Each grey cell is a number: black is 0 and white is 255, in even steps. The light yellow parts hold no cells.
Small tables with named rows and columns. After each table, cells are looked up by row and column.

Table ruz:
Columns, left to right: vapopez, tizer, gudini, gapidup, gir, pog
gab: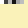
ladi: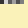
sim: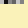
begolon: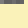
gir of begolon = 96
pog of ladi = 127
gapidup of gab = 19
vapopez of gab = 253
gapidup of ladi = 158
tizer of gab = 64
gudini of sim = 137
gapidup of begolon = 109
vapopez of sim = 189
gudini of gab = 187
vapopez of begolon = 124
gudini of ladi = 92
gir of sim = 198
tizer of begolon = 97
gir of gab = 164
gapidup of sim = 99

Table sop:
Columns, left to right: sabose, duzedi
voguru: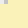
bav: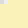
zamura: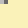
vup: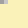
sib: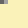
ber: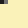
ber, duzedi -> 116
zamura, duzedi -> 104
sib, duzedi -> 164
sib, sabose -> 101
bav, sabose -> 220
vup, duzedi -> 200
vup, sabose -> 161
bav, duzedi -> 239
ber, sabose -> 29
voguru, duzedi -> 196
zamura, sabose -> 190
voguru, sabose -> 237
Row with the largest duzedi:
bav

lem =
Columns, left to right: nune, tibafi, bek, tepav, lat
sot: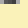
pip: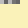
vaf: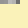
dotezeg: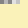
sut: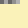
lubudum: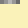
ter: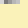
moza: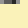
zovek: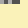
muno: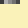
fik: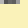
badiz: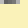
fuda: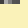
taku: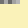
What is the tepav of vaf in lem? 178
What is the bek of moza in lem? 91
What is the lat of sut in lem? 178
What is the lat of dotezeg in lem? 196
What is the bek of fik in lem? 103
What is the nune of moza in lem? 148
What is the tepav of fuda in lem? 83
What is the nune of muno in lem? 60
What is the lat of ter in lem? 195
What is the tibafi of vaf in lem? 151
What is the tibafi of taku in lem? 171
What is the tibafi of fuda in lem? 173
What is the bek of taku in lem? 105
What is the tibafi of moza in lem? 91

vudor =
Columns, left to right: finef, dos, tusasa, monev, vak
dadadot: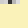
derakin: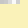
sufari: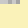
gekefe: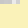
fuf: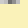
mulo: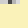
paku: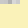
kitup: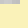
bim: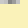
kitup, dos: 204
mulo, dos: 209
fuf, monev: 143
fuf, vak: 190
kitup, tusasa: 203
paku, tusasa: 177
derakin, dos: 202
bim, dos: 193
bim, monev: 155
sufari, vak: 164
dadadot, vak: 222
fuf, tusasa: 111
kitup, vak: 191
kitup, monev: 193
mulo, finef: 207
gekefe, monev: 234

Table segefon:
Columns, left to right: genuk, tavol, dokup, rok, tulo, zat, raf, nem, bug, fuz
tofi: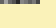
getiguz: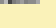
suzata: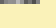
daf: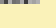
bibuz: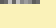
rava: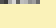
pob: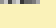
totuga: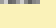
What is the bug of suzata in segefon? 79
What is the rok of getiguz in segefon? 123
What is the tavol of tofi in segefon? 164
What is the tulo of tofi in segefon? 42
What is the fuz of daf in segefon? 177
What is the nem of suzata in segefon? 118
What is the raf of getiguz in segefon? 128
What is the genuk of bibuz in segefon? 93
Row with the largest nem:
daf

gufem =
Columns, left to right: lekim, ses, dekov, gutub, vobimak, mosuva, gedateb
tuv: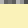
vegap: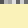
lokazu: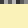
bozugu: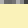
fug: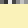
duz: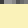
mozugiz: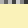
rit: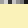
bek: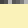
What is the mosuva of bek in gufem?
126
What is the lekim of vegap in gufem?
83
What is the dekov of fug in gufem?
233
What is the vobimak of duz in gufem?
86
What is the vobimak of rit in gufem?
142
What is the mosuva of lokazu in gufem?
91
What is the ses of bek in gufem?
84
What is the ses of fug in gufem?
51
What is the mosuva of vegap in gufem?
207
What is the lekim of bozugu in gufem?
176
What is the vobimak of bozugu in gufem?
173
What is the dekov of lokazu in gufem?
90
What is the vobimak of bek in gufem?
99
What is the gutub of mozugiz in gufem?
65
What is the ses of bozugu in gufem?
107
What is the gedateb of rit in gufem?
22
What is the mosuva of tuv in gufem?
148
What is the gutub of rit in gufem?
197
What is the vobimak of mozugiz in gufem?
204
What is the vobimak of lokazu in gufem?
49
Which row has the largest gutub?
vegap

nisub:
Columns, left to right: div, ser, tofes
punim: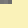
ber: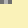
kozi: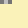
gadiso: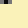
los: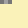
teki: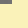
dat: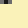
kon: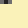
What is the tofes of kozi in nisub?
116
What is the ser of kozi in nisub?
193
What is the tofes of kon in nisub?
112
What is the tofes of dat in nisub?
109
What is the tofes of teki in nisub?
114
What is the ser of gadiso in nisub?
11
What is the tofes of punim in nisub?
109
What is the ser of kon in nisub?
37
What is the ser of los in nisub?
162
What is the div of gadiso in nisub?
122
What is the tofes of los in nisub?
119
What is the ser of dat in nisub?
25
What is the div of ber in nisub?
115

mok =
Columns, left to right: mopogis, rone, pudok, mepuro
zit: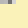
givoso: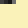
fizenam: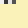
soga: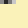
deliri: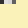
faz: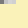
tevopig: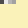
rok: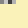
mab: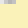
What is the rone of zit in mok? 186
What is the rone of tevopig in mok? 234
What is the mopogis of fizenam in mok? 239
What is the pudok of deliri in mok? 216
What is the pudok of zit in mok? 114
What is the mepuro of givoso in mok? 109

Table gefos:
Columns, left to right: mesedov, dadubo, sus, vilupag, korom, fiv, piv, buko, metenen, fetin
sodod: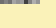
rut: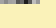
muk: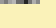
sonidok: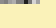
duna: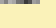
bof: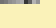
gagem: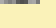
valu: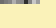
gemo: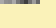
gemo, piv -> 63
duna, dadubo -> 130
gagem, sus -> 127
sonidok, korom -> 127
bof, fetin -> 149
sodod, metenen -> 174
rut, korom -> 86

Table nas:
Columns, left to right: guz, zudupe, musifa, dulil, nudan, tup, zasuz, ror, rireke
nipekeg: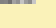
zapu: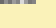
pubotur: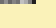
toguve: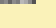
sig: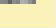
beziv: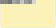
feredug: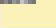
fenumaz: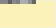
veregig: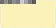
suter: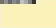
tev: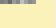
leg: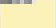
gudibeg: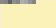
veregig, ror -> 125
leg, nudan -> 153
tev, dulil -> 153
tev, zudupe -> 134
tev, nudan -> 137
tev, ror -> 138
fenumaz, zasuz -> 171
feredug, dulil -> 149
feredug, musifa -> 110
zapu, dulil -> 155
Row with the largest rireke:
leg

